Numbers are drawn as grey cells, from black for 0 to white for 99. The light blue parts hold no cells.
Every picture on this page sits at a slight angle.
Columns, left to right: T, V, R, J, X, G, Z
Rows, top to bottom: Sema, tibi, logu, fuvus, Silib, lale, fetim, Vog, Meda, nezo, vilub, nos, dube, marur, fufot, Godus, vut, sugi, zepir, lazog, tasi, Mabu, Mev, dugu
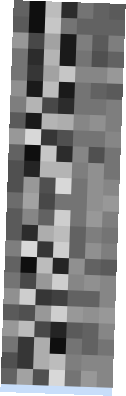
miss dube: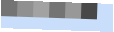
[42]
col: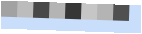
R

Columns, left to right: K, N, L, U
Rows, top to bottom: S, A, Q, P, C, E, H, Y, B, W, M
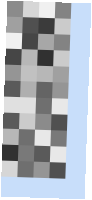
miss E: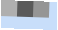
[39]
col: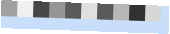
K
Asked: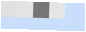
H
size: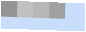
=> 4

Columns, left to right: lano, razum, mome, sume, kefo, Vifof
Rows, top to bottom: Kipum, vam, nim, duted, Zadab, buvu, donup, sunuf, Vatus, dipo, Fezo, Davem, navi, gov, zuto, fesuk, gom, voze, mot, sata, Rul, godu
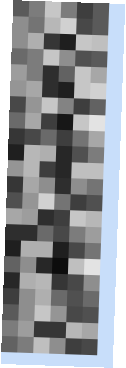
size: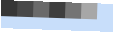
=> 6
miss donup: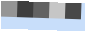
[51]
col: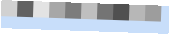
Vifof

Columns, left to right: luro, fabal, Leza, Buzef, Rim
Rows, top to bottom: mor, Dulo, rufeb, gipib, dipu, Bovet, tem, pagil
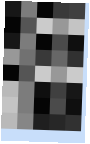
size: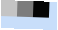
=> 3
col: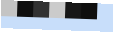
Rim
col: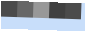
Buzef
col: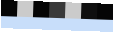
Leza

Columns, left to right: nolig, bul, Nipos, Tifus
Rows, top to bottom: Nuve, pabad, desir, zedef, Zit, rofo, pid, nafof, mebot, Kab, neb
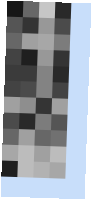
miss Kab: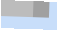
[65]
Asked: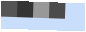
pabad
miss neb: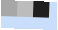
[69]
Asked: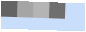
desir
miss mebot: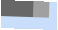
[44]
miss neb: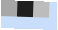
[69]
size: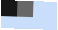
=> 2

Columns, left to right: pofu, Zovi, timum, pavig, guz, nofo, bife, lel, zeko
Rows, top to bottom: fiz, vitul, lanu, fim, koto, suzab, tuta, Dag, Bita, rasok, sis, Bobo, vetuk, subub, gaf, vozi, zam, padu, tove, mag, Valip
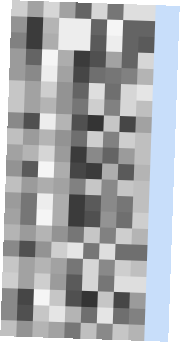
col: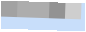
pavig
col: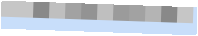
pofu
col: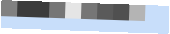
guz
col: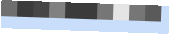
guz
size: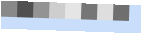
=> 8

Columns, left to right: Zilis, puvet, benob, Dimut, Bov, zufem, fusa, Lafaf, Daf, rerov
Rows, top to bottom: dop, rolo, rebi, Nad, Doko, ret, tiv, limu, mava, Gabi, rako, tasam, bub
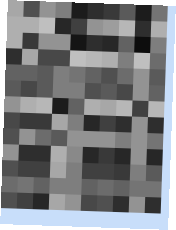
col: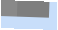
Bov
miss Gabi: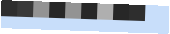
[53]
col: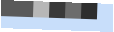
benob
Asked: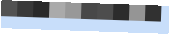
bub
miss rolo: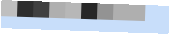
[61]
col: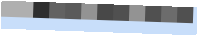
Zilis

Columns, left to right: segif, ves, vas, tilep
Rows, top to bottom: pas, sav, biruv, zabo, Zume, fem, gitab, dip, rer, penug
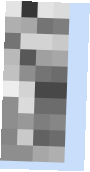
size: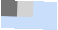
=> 2
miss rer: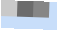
[38]
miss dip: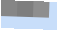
[59]
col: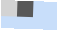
ves
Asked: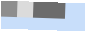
gitab

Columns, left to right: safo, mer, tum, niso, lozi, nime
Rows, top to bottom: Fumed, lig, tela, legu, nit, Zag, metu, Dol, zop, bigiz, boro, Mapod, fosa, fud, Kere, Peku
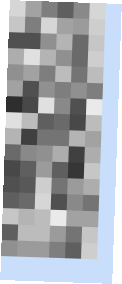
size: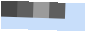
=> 4
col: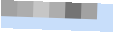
nime
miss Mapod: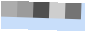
[34]
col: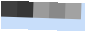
lozi
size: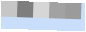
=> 5

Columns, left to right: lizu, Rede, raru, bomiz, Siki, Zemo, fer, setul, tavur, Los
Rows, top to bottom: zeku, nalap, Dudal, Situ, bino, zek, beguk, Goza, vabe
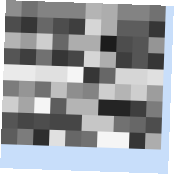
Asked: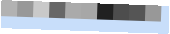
Dudal
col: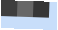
tavur
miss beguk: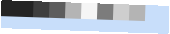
[64]
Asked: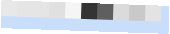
bino
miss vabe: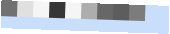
[18]
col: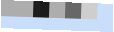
fer

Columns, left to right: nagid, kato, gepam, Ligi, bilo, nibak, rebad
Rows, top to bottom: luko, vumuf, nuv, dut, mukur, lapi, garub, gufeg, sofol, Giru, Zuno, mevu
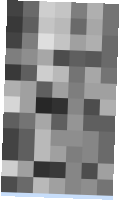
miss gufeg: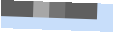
[58]
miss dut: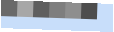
[34]
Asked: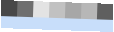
nuv
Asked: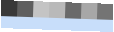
vumuf
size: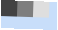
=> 3
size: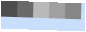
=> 5

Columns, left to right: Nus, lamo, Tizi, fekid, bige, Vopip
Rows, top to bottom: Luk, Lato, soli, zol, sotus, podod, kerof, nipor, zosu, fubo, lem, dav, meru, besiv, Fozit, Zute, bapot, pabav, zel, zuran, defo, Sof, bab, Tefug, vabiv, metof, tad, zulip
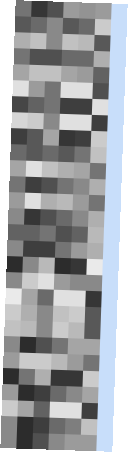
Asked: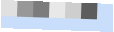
podod
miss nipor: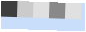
[83]
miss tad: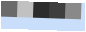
[49]
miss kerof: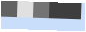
[27]
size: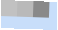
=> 3
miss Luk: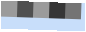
[57]

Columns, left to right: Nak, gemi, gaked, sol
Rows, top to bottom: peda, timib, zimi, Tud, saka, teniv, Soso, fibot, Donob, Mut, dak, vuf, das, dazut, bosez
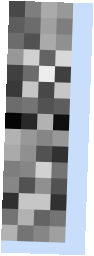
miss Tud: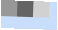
[84]
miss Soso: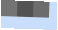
[36]
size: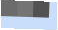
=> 3
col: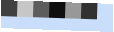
sol
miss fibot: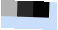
[6]
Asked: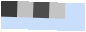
teniv

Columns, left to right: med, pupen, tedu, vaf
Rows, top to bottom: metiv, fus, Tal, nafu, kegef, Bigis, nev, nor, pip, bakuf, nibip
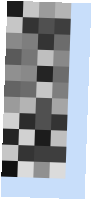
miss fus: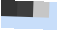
[31]
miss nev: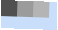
[64]
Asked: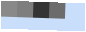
Tal
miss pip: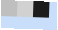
[14]
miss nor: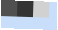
[17]

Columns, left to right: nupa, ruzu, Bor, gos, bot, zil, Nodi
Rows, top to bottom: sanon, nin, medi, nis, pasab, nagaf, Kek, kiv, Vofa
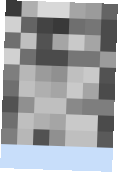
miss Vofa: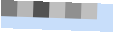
[35]
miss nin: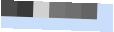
[26]

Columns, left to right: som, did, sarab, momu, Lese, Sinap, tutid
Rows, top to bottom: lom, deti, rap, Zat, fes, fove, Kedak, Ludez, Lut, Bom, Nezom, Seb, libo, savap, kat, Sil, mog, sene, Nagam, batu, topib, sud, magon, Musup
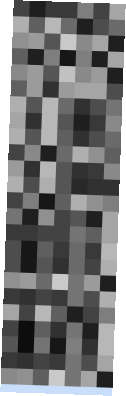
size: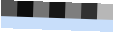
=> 7
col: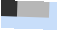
sarab
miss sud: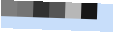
[5]
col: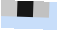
momu
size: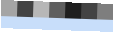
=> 7
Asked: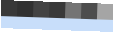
magon

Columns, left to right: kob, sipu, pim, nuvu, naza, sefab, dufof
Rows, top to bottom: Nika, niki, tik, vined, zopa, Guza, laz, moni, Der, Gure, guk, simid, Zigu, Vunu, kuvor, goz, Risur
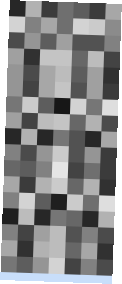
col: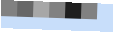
kob
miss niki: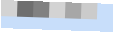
[54]
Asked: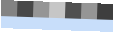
Gure
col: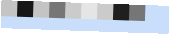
nuvu

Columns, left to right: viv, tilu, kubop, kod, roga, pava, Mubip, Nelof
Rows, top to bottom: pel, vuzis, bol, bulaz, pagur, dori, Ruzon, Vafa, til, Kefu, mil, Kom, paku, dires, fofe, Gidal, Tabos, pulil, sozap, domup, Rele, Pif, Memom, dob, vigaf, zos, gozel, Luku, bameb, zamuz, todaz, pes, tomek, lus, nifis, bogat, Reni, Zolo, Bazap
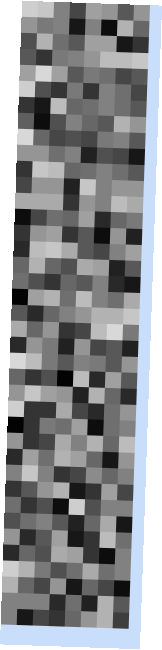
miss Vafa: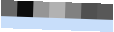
[37]
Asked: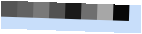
tomek
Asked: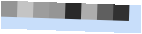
vigaf
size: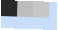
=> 3
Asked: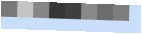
zamuz
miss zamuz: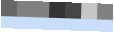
[54]
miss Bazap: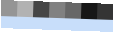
[24]

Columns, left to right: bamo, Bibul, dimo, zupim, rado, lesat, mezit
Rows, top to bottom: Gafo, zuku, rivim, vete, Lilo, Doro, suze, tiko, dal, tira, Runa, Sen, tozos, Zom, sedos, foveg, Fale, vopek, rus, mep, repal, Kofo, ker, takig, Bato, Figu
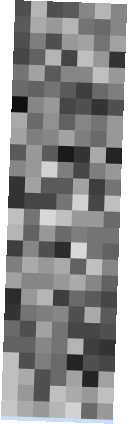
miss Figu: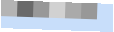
[77]
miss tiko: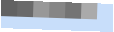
[56]
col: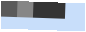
bamo
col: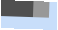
dimo

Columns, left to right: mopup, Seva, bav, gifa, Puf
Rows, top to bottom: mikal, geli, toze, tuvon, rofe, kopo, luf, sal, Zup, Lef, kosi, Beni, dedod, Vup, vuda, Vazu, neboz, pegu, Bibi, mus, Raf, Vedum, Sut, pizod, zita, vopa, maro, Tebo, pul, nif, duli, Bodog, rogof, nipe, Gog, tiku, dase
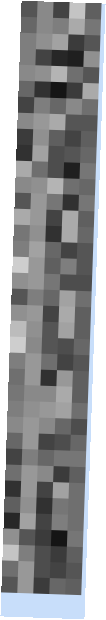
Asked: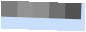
maro
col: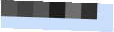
gifa
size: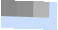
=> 3

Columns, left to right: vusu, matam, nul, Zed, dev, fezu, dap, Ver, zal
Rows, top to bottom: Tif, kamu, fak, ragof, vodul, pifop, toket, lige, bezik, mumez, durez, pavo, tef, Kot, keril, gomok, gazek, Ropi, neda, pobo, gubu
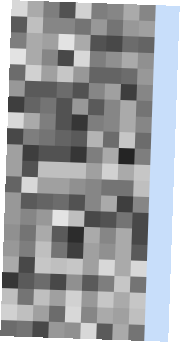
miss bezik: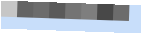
[70]
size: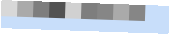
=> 9
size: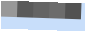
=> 5

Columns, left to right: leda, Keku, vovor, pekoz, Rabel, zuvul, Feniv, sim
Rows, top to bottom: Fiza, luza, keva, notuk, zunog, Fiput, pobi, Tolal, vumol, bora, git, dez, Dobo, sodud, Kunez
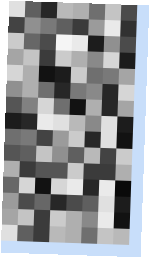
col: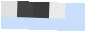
Feniv
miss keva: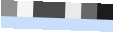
[79]
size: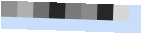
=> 8
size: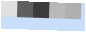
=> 5
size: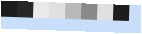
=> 8
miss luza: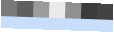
[19]

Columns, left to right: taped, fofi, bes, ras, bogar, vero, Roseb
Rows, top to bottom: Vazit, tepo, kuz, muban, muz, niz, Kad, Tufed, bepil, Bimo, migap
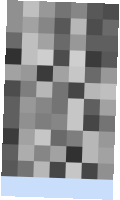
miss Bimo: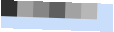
[67]
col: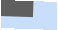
taped
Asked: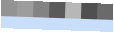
tepo

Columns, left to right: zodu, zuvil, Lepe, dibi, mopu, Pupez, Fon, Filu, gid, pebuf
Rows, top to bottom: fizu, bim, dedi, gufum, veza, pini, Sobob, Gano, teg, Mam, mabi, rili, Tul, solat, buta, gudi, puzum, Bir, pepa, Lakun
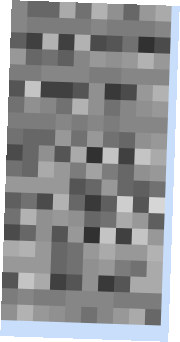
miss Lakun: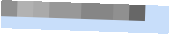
[44]
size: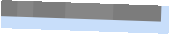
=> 10
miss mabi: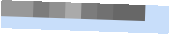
[63]

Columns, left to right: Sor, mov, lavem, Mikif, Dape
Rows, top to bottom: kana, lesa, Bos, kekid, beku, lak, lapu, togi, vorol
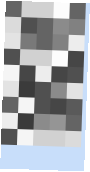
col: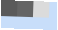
Dape
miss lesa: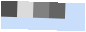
[54]
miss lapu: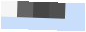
[35]
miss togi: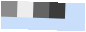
[58]
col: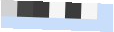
mov
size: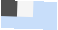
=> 2
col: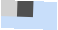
mov

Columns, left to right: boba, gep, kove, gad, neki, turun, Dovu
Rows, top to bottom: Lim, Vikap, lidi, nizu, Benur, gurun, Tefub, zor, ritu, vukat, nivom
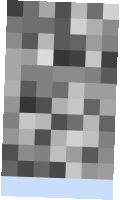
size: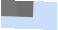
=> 2
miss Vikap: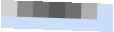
[46]

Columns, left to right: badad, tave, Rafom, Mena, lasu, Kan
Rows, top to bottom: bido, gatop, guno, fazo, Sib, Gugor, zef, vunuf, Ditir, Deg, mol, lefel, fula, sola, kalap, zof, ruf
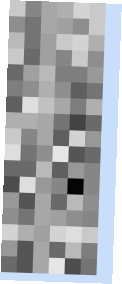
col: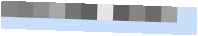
Mena
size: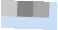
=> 3
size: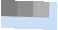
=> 3
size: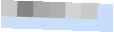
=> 6
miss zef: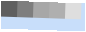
[75]

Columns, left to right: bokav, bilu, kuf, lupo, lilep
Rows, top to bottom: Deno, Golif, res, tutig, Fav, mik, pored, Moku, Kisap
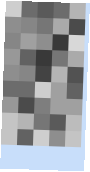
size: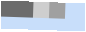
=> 4
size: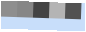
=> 5
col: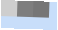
kuf
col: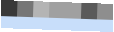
lupo

